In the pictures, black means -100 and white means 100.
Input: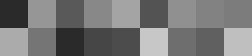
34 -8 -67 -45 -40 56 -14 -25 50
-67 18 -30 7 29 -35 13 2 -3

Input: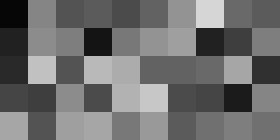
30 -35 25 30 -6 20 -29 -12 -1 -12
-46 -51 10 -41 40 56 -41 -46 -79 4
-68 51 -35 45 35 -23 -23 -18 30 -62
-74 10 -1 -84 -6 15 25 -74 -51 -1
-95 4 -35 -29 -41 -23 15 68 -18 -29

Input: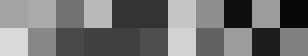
70 7 -43 -49 -49 -38 65 -23 22 -77 1
28 33 -11 44 -60 -60 54 12 -88 22 -94

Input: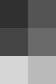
68 46
-46 -17
-62 -34

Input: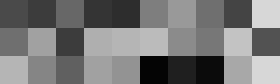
42 4 -25 26 15 -97 -76 -91 32 69
-13 26 -53 37 42 47 9 -7 53 -36
-42 -53 -19 -59 -65 -1 20 -13 -47 69

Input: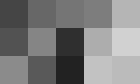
9 -30 -73 52 47
-36 4 -63 36 64
-46 -19 -8 -2 42
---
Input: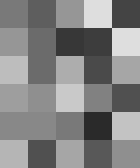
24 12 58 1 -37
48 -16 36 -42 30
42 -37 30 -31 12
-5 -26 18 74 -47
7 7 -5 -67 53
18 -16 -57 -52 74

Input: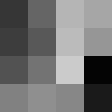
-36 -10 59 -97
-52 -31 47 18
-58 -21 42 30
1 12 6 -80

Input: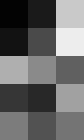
-86 -42 86
-98 -80 58
-58 -69 26
-3 -36 -9
37 8 -25

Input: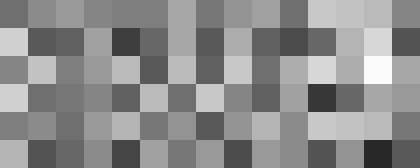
-13 9 20 4 -1 -1 31 -7 15 26 -13 57 52 46 4
4 52 -1 20 46 -30 46 -25 57 -13 36 69 36 97 31
63 -13 -7 4 -25 46 -13 57 4 -25 26 -57 -19 31 20
-1 9 -13 20 41 -7 15 -30 15 41 9 57 52 46 -7
41 -35 -19 9 -46 26 -7 20 -41 20 9 -35 15 -69 -30
63 -30 -25 26 -51 -19 31 -30 36 -25 -41 -19 41 69 -35

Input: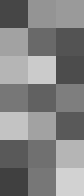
-50 -7 65
-30 -12 42
-45 16 21
-7 -24 -1
53 27 -30
27 -18 -35
42 59 -40

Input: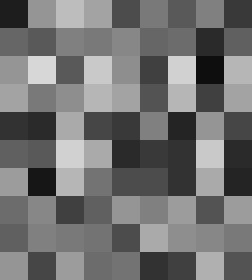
-25 -30 64 33 -67 -55 -61 58 -67
-77 17 48 28 -40 -5 -30 0 -55
22 -83 43 -10 -40 -40 -61 33 -72
-61 -67 33 -45 -55 0 -72 17 -45
17 -45 22 -15 -10 -61 -50 38 -35
28 -5 11 43 28 -35 43 -50 28
-20 -30 0 -5 6 -20 -15 -67 -25
-25 0 -5 -10 -40 33 11 6 -5
17 69 -30 58 11 -50 64 -89 43
-15 6 -50 -25 17 0 22 -35 22

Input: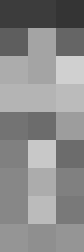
35 29 63
41 41 47
-10 -15 23
17 12 17
6 35 0
6 47 -5
0 57 -15
-26 29 -21
-53 -53 -59
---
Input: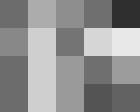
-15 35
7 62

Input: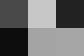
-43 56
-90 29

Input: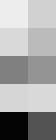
86 64
70 47

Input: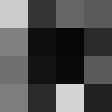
59 -59
1 -88

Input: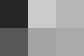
-70 59
-32 28

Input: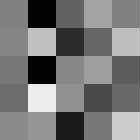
0 -98
4 51

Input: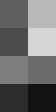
-25 44
-40 68
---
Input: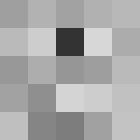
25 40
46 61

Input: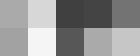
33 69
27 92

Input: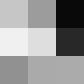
55 22
88 74

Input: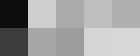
-90 62
-52 31

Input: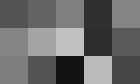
-35 -22
4 29

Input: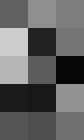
-25 12
60 -73

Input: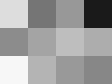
73 -8
10 29
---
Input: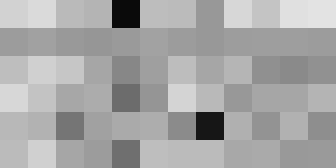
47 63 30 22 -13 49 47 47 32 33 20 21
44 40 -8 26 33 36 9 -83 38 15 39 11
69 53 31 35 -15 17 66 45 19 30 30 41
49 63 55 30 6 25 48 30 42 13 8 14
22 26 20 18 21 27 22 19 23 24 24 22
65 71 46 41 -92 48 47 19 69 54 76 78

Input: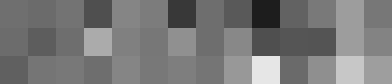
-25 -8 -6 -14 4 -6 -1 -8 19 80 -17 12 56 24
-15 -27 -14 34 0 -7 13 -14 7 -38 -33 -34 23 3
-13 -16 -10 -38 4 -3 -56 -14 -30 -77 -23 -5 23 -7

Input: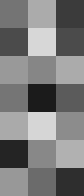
19 -16 -64
-72 7 39
33 68 10
-8 -79 -29
20 5 34
-41 69 -41
-9 34 -54

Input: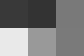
83 20 -4
-55 -60 -5

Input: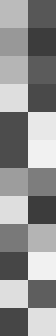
-45 76
74 -26
-45 89
-5 41
74 -53
23 -2
-40 89
-40 82
74 -43
42 -29
19 -53
47 -32

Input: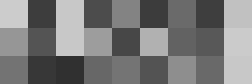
-10 -57 -62 -19 -9 -35 11 -18 57
18 -34 57 23 -44 39 -23 -31 59
60 -52 57 -40 3 -53 -17 -51 51

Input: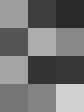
-9 3 64
29 -59 -57
-33 36 6
24 -51 -67

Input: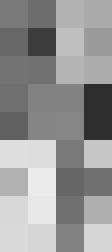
71 67 2 68
69 82 -12 37
39 85 -20 -12
75 73 -5 55
-24 4 5 -64
-13 1 2 -64
-10 -11 41 35
-19 -53 50 21
-4 -15 40 34
